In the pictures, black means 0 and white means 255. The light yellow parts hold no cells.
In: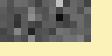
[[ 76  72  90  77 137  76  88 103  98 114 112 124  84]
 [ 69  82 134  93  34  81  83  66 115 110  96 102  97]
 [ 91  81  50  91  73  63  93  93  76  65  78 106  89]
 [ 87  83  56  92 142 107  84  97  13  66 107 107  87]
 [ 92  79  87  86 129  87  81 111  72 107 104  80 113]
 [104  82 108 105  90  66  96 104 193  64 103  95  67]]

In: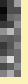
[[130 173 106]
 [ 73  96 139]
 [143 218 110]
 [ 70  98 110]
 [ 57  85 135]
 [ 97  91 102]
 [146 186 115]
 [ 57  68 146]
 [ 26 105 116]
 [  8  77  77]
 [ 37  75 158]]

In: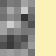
[[152 160 148 159 116]
 [ 79  58  83 108 154]
 [100  63  91  75 139]
 [162 125 139 120 123]
 [163 206 168 115  82]
 [113 138 127  51 103]
 [121 170 137 204 121]
 [ 98 124 118 163 146]]

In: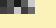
[[ 65  76 198  60 106]
 [ 44  83  25  93 202]]

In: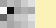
[[186 166 179 194 208]
 [101 173 201 202 227]
 [250  14 159 176 168]
 [162 189 176 205 223]]

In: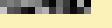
[[196  85  75  28  10 155 178  56 118  52  14  41 130]
 [111 127 110 152 137 126  44   8 106  59   4 171   2]]

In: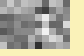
[[193 111 124  99 158  49 144 149 174 160]
 [143 133 111 112 178 138 174 216 198 108]
 [ 89 105 134 137 137 187 241 173 118 137]
 [126 115 142 109 120 103 192 102 105 217]
 [ 98 104 128 136 139 188 235 169 118 142]
 [183 162 185 166 157  87  63 126 162 136]
 [155 200 155 192 181 176 104 194 181 105]]

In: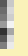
[[126 234]
 [ 86 216]
 [ 50 166]
 [154 243]
 [122 205]
 [109 215]
 [ 89 200]]

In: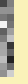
[[144 206]
 [157 105]
 [189  36]
 [167  98]
 [165  56]
 [125 193]
 [ 97 159]
 [244 117]
 [120 104]
 [147 146]
 [ 71 128]]
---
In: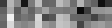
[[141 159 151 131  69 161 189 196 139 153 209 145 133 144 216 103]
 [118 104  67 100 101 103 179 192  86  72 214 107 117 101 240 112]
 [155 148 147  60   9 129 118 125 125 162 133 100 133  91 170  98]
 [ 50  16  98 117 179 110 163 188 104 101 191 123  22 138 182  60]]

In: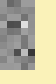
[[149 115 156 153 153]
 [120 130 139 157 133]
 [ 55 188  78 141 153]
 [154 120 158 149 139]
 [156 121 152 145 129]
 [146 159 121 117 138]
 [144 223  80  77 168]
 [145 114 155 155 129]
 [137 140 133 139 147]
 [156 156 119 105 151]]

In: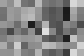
[[175 216  60 107  91 107 178 120 127 176 145 146]
 [209 141 142 156 182 189 143 140 100 205 124 171]
 [146 194  31  95  79  98 162 152 149 157 148 126]
 [138  92 117  78 135 223  65 144 102 125  71 115]
 [ 75 123 138  80  87 179 102  30 151 109 142 151]
 [120 157  28  95  87 101 148 186 176 146 156 112]
 [126 168  26  94  83  99 151 177 168 148 154 115]
 [193 215  89 121 112 122 184 107 116 190 143 161]]

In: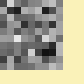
[[163 188 142 143 113 106 105 171 119]
 [144 119  79 155 161 116  64 167  63]
 [181  26  18  65 207  86 128  96 107]
 [183  44  94 100 105  97 126 109 117]
 [111 175 214  86 133 148 232 156 159]
 [163 178 122 158 110 126  87 144 124]
 [162  51 118  73 103  49 156 147  81]
 [146 176 159 146 111 104 100 183 103]
 [157  81  31 186 160 176  30  53 169]
 [127 190 171 135 131  98 125 213  76]]

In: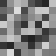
[[120 124 184 127 137  54 215 147]
 [136 206 112  50 132 134  39  54]
 [139  71  58  33  50 175 199 168]
 [ 90  54 141 189 182 108 174 108]
 [152 198  48 172  51  98 169 202]
 [158  70 157 138 104 135 187  70]
 [136 202 200 148  73 220 121 104]
 [192  38  56  82 169 184 146  59]]

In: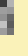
[[115 157]
 [ 92 194]
 [103 145]
 [152 158]
 [179  61]]

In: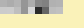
[[192 189 101  42 215 149 190 204 203]
 [179 177 129 135 173 150 180 172 178]]
